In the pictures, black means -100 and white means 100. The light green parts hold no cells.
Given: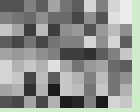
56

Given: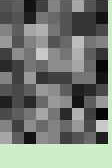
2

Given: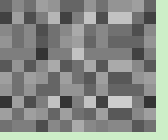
7

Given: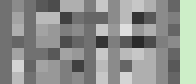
-11

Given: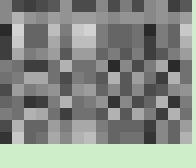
-67

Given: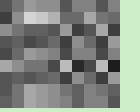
11

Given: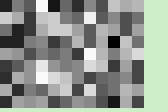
-11

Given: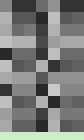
32
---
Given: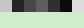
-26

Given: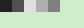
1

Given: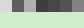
3

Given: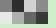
37

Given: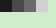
-43

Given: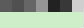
-20

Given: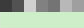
25

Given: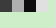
-54

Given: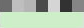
42
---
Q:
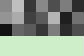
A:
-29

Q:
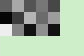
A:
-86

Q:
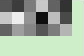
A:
5

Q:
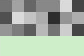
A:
-28

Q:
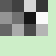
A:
-41

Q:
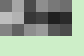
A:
11
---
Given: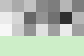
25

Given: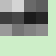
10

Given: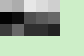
-73

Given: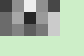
59

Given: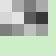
24

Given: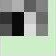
1

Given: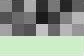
18
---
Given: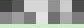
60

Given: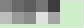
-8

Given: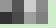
60

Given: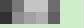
54

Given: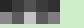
-54

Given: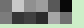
-31

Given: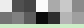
58
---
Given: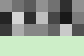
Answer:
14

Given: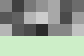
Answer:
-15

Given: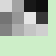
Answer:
-89

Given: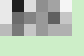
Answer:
92

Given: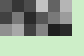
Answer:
42

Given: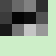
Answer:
-64

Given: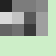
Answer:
7

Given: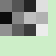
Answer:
75
